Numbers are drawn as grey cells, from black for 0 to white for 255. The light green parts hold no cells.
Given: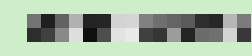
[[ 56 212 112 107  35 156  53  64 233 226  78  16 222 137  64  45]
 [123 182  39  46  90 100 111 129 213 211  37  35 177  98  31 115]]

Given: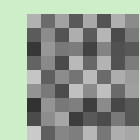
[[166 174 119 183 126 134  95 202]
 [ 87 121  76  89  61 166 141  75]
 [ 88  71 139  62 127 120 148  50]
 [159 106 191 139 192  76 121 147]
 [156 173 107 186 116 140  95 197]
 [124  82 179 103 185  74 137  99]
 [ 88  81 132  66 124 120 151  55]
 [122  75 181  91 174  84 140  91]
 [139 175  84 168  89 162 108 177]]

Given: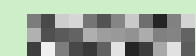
[[ 92 225 167  60  37 226  97  57  72 125 239  62]
 [ 99 132 128 172 146 153 157 175  99  90  80 177]
 [211 129  37 110 201 133  83 117 214 205  73 124]]

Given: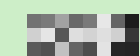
[[ 36  38 227  77 100 193  81  90]
 [ 55 208 223 211 222  87 229 208]
 [ 28 101 231 121 104 162 122 114]]

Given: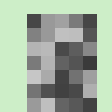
[[ 66  88 100 191 154]
 [175  73  65  80 116]
 [159 114  67 170 198]
 [ 58  84  98 179 122]
 [136  93  74 185 180]
 [ 85 190 192 153 129]
 [ 70 122 161 153  71]]

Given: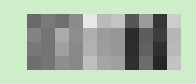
[[194  38 108  48 159 164 190 136 142 117 111]
 [185  48  97  45 151 157 177 137 160 116 120]
 [182  61  93  43 150 155 175 141 170 116 131]
 [204  54 155  86 195 185 231 139 112 122 105]]
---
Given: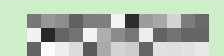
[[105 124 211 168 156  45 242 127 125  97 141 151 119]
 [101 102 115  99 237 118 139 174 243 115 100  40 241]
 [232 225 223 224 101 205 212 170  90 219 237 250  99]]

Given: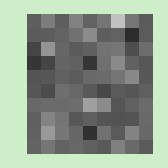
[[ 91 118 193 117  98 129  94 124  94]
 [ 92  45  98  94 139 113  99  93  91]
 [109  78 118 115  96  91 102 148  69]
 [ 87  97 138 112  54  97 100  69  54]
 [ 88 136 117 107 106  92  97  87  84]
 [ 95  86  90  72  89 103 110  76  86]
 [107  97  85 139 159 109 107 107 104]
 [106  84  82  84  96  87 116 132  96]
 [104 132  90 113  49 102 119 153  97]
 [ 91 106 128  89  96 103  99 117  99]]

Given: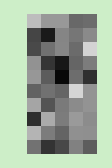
[[108 104 152 152 189]
 [138 118 133  26  69]
 [211 107 134 113  73]
 [124 101  23  53 146]
 [ 47 109   8  92 151]
 [147 213 101 113  98]
 [147 139 122  84 165]
 [140 154 124 171  46]
 [143 144 100 124 180]
 [ 93 129  72  51 114]]

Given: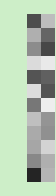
[[189  77]
 [101 175]
 [ 71 140]
 [233 219]
 [ 96  84]
 [ 83 220]
 [238 119]
 [148 191]
 [144 170]
 [211 166]
 [175 136]
 [180  36]]

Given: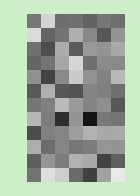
[[110 119  99 112 109 212 118]
 [148  87 136 174 115 100 218]
 [168 148 153  90 172  78 112]
 [137 139 112 213 165 115 101]
 [184 130 145 202 137  68 143]
 [112 127 131  83  86 174  88]
 [ 87 142 132 154 186 128 117]
 [116 121  20 147  46 124 182]
 [170 168 177 158 133 129  77]
 [147 150 125 118 133 109 173]
 [ 95  67 169 177 125 148  94]
 [233 161  65 106 205 222 115]]

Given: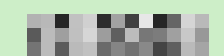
[[185 213 101  38 231  64 162  44 208 193  38 184 178]
 [152 200 160 124 119 188  95 157 214 192 159 187  90]
 [165 186  95  68 137 113 133 106 193 186  91 187 116]]

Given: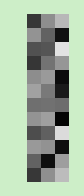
[[184 142  55]
 [ 17  98 147]
 [226  85  81]
 [150 115  54]
 [ 12 154 141]
 [ 26 121 161]
 [109 113 111]
 [  4 159 147]
 [219  96  77]
 [ 15 146 153]
 [158  15  98]
 [188 143  55]]
